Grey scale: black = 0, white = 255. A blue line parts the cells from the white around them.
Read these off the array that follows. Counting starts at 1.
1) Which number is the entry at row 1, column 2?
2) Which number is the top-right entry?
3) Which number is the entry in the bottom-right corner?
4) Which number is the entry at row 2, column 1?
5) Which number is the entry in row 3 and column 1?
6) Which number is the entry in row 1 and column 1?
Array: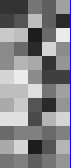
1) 51
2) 160
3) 149
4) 63
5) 201
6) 51

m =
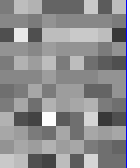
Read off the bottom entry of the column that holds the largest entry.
67
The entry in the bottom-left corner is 201
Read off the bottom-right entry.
111
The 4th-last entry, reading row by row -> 91
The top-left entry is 123
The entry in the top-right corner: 189
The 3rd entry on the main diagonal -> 79
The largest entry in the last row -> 213
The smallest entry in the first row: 91
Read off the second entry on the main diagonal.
135
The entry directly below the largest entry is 111
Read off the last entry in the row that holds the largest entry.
79
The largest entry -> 253
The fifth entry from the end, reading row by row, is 189
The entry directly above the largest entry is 178
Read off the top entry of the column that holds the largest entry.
100
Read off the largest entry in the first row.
201
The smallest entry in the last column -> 56
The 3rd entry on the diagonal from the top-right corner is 201
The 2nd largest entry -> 233

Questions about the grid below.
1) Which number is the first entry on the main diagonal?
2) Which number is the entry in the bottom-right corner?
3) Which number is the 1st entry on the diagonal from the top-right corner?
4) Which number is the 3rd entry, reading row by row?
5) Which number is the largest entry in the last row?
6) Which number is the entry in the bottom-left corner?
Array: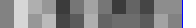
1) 130
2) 130
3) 141
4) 175
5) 214
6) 130
